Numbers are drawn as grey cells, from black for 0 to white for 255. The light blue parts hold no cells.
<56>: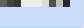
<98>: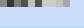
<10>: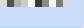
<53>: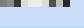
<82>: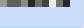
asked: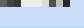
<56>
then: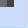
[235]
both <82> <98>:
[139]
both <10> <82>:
[139]

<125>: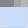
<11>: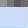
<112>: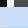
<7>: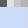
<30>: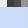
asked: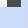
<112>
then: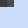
[148]
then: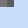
[106]
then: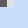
[195]

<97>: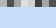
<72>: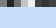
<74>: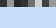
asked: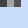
<97>
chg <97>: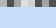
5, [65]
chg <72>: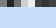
3, [195]
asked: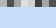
<97>
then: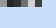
[152]

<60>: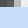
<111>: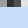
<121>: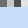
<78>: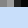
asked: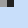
<78>
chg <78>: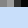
2, [34]

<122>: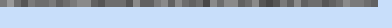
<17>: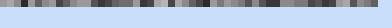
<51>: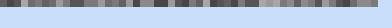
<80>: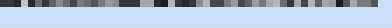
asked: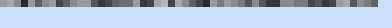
<17>
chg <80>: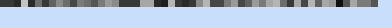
48, [30]
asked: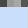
<17>

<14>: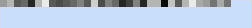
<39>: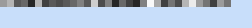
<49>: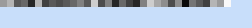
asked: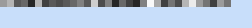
<39>
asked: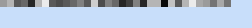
<14>
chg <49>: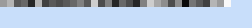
18, [64]
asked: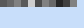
<14>

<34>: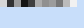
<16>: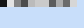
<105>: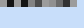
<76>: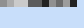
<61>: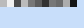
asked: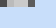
<16>
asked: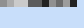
<76>
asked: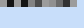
<105>
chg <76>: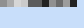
2, [202]
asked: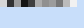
<34>
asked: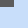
<76>
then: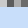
[214]

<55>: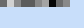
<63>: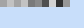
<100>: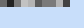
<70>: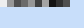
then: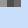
[151]
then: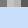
[122]
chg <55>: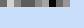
9, [137]
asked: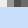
<70>

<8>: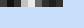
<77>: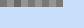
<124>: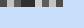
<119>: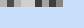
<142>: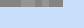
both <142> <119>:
[132]
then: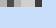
[164]

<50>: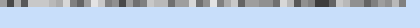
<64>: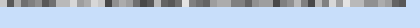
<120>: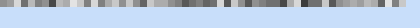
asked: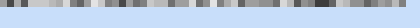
<50>
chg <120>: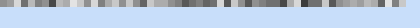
12, [128]
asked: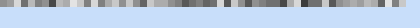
<120>
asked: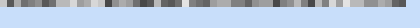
<64>

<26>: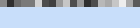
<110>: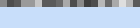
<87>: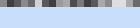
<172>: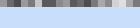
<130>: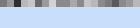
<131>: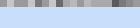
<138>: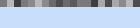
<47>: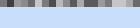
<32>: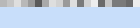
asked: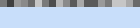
<47>
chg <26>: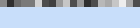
19, [90]
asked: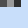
<26>

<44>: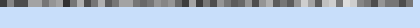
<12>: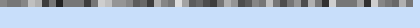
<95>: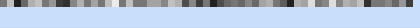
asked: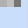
<95>
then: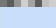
[118]

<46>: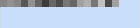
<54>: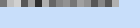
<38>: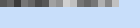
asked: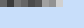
<38>
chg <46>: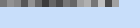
0, [134]
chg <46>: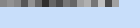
6, [59]

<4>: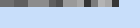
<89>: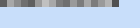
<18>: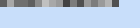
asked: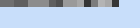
<4>
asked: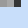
<4>
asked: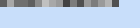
<18>
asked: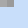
<18>
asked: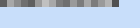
<89>

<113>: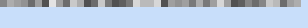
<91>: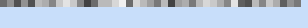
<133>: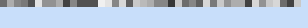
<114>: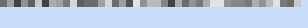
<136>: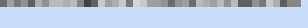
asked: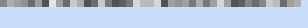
<113>
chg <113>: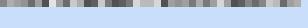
13, [108]

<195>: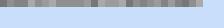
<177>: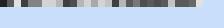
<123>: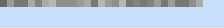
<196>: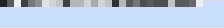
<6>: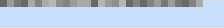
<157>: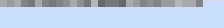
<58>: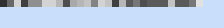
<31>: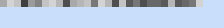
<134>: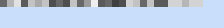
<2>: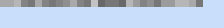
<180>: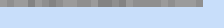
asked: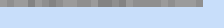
<180>
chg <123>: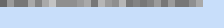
7, [182]
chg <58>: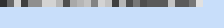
18, [90]
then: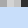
[182]

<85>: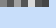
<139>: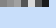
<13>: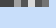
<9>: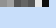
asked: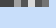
<13>
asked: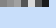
<139>
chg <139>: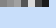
5, [85]
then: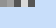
[26]

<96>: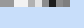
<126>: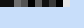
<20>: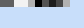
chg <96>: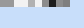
5, [228]
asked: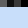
<126>
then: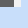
[242]
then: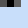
[16]
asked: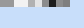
<96>
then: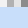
[29]

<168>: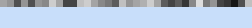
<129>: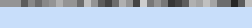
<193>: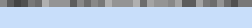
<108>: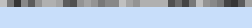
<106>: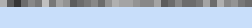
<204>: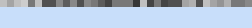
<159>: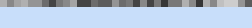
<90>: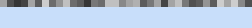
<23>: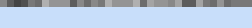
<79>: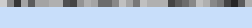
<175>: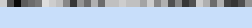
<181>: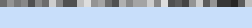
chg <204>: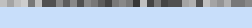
17, [120]
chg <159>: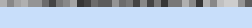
11, [68]
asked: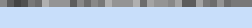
<23>
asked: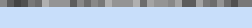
<193>
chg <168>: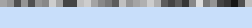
22, [164]

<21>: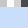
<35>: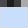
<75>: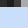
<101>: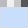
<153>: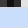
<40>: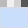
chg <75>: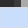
1, [29]
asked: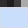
<75>
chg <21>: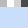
0, [198]
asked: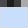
<35>

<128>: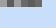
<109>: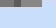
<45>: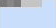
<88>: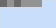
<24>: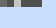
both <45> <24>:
[196]
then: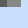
[135]
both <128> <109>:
[92]
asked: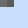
<128>
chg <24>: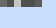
5, [80]
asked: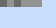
<88>
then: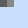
[135]

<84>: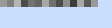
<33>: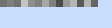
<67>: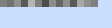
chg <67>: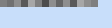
4, [181]
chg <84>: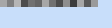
0, [154]
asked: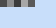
<84>

